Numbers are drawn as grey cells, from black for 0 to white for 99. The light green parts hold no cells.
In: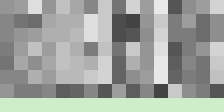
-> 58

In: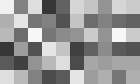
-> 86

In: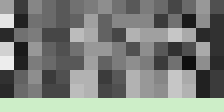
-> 16

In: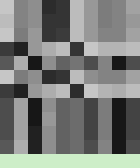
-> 34

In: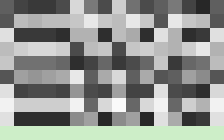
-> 87

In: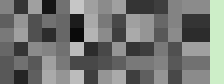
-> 34

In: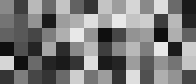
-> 20
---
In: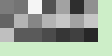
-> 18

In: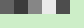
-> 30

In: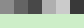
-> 28

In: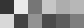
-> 26

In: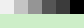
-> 23

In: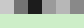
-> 45
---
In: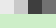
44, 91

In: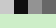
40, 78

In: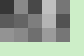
46, 57

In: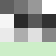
99, 91

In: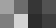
32, 49

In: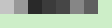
37, 76

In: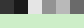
41, 20

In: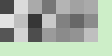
66, 33

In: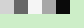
4, 82

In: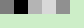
56, 48
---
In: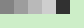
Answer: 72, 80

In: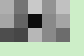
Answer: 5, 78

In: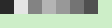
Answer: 70, 89

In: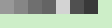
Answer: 39, 82

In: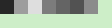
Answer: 48, 86

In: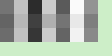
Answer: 68, 97

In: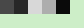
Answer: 84, 84

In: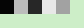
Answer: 15, 90

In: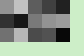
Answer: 47, 75

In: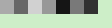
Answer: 59, 81
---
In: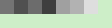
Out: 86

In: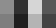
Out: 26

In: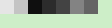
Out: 39

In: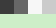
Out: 79

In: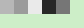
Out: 46

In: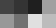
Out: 73
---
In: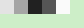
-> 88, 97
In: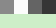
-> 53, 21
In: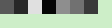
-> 34, 22
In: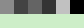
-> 54, 0
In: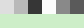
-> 86, 35
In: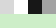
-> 84, 63
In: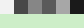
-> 94, 10
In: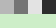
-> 71, 17
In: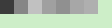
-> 23, 68
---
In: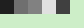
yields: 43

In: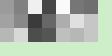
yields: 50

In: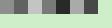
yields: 38

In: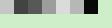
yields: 26

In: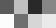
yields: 74

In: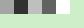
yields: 19

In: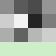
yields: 35
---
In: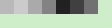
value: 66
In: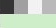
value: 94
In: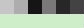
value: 8
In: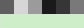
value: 60
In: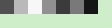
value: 96
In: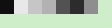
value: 77
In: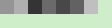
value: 20
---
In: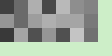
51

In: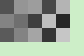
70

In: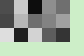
43

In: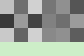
33

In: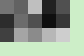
31

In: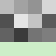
83

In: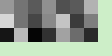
69

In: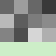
22

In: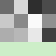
29
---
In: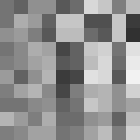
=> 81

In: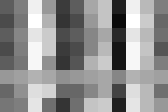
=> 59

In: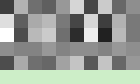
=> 59

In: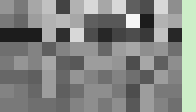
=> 43

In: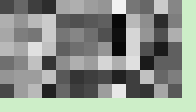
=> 34
